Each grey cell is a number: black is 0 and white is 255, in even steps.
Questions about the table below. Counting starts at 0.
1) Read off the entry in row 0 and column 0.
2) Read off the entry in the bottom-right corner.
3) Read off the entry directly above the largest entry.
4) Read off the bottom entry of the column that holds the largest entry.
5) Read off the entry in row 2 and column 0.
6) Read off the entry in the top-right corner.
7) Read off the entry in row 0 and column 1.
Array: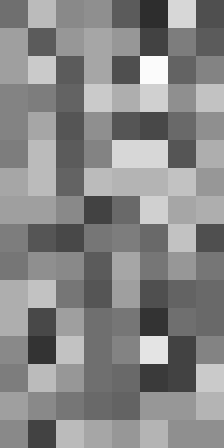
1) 111
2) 143
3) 66
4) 180
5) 159
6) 79
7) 187

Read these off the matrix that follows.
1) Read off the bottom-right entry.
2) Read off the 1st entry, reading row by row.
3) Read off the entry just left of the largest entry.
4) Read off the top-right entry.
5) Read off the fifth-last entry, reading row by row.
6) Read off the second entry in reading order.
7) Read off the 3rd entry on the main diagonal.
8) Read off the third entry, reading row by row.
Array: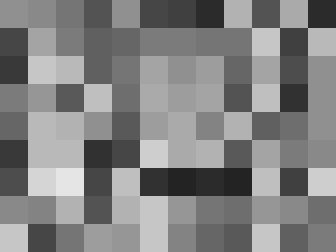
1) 123
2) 144
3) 213
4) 43
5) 102
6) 137
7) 185
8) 117

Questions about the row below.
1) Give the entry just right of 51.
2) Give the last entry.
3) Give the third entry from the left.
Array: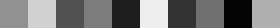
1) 112
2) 175
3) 81

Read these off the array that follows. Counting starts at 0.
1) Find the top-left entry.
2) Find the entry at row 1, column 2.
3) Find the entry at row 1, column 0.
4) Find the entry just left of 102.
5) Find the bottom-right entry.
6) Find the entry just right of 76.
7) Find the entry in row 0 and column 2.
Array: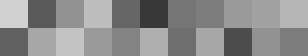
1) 208
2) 195
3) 96
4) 189
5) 124
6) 146
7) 146

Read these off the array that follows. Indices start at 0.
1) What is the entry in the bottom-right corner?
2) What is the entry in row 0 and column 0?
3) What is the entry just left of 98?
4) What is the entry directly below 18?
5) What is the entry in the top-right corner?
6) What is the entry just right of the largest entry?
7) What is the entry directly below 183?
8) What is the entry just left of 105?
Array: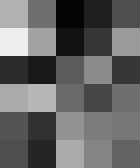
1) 98
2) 177
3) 132
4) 91
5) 78
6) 162
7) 49
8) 183

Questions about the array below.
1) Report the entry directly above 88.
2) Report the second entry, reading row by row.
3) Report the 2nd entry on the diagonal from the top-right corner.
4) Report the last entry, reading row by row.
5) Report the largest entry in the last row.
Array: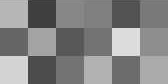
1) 135
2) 63
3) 220
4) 170
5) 212

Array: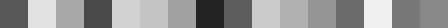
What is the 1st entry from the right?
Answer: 136
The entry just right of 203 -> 177
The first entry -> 87
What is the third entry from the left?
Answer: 169
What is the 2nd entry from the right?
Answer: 120

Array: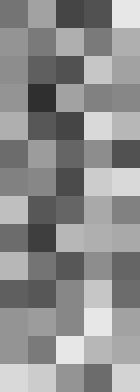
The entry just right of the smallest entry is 162
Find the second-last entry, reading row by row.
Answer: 108
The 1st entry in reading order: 116
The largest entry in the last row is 217
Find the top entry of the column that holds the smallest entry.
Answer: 162
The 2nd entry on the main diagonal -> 122
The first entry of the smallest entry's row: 148
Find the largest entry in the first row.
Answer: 231
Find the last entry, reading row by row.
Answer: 211
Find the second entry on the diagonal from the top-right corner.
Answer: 122
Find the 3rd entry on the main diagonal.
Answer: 81
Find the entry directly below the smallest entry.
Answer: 87
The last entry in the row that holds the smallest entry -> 135
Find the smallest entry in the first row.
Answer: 69
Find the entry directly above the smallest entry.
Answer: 95
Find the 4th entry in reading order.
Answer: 81

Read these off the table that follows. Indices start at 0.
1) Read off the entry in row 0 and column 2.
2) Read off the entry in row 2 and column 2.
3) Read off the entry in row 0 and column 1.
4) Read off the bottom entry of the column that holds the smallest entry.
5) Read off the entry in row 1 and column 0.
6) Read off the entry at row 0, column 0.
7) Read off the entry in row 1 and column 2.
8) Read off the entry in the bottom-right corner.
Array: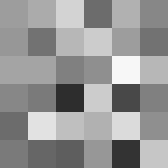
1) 211
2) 128
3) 171
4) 94
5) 151
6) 157
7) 183
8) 198

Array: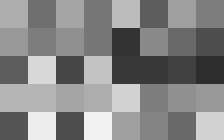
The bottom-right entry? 210
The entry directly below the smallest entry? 152
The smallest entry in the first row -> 93
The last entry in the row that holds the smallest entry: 45
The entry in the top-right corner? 125
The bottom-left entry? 85
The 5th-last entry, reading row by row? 242
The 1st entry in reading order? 173
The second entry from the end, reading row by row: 105
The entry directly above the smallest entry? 77
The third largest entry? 216
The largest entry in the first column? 181
